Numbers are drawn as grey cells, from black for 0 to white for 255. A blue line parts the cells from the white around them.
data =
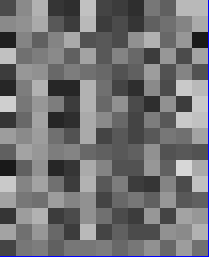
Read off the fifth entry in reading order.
46
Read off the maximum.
215
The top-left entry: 75
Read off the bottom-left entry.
68
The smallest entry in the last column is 25
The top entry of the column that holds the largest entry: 185
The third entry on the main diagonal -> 96
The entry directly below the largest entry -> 75
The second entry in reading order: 138
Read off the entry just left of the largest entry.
96
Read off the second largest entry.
207
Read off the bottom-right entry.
112
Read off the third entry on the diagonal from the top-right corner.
104
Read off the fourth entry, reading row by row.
53
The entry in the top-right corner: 185
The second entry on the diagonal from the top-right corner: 132
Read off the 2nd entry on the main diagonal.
145
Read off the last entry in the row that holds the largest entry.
170
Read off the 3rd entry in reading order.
178
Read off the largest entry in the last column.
201

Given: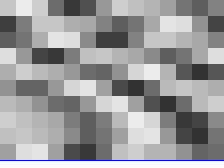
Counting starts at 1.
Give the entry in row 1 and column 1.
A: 198
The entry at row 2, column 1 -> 62
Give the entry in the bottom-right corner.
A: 108
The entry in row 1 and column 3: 206
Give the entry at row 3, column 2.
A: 116
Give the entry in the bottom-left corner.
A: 160
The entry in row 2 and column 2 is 124
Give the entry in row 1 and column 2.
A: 235
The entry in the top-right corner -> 130
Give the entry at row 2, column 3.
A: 198

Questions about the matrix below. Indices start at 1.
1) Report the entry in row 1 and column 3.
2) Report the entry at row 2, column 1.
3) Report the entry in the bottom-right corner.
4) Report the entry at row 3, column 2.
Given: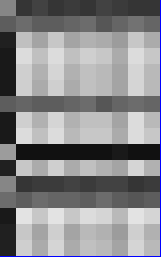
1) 66
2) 93
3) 185
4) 192

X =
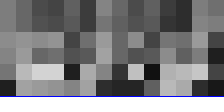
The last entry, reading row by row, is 24
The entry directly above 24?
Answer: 68
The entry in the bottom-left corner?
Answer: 31
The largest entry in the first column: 140
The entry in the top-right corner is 111
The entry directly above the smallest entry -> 89
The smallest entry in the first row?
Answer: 45
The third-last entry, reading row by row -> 170
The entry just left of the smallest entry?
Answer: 192
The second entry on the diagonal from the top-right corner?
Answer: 132
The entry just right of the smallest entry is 177
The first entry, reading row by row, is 125
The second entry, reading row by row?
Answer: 103
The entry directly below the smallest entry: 96
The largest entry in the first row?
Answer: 132
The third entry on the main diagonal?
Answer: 140

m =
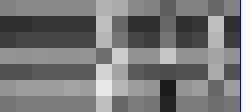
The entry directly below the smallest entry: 34
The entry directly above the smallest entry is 76
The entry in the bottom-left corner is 117
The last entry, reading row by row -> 117
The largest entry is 232
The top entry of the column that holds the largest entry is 177
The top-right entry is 131
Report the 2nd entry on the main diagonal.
47
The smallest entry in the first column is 47
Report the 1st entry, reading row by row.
131
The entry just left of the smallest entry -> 150
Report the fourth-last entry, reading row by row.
123
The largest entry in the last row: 190
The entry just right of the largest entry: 184
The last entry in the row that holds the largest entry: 158
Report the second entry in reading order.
137
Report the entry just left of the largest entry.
158
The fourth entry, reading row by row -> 137
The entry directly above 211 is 111
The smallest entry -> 28
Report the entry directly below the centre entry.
164
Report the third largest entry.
204
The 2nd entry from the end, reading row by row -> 111
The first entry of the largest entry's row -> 150
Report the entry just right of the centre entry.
144
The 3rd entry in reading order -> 137
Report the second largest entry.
211

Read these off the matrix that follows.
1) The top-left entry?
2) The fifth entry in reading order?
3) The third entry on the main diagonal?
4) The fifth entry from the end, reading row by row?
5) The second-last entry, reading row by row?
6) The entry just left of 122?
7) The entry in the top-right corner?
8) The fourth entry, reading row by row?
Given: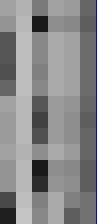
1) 162
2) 155
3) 136
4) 197
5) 94
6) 178
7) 102
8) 162

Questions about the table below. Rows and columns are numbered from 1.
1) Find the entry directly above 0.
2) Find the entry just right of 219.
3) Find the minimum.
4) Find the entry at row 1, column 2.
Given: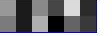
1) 70
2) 43
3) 0
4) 27

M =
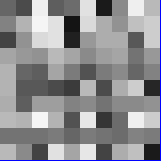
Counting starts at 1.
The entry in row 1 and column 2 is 75
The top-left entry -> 102
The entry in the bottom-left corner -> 185
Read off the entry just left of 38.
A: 205
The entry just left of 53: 231
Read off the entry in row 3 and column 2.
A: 146
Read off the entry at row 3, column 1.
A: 67
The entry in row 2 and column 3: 245
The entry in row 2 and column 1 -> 130
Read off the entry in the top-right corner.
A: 185
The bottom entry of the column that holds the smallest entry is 165
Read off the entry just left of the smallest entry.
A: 225
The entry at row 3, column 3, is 218
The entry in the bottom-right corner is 26
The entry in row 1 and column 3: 239
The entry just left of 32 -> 225
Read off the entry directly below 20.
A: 32
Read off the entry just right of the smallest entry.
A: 218
